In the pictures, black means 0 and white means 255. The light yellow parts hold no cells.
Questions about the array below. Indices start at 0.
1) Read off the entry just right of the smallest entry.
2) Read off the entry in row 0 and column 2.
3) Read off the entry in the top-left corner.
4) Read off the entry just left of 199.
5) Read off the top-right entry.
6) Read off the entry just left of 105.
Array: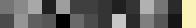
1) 105
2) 168
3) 117
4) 52
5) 42
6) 1

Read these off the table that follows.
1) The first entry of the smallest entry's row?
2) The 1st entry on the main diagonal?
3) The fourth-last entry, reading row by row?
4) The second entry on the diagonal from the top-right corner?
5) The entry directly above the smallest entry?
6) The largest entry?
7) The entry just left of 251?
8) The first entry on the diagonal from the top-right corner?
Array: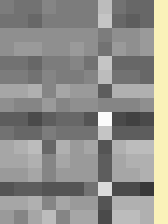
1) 84
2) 124
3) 74
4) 93
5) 176
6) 251
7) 84
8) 103

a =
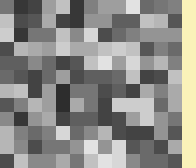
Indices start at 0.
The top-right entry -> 128
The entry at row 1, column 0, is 193
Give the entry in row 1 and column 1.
76
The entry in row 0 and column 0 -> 118
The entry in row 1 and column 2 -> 86
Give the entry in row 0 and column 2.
67
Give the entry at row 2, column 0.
205
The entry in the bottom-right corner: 86
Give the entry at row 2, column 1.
55
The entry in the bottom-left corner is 76
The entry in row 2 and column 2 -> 118
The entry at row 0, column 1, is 55

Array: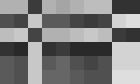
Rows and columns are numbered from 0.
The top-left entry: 177
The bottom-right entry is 222
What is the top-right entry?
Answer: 50
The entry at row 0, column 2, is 59
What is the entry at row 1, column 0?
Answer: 80
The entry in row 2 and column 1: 200
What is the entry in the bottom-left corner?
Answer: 90
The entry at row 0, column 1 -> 177

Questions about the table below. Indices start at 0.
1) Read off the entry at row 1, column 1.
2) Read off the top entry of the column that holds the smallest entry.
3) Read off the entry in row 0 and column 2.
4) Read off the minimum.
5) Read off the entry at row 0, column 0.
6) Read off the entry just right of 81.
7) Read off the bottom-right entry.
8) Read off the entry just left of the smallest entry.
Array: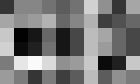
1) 144
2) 134
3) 134
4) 2
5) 53
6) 103
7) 123
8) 200
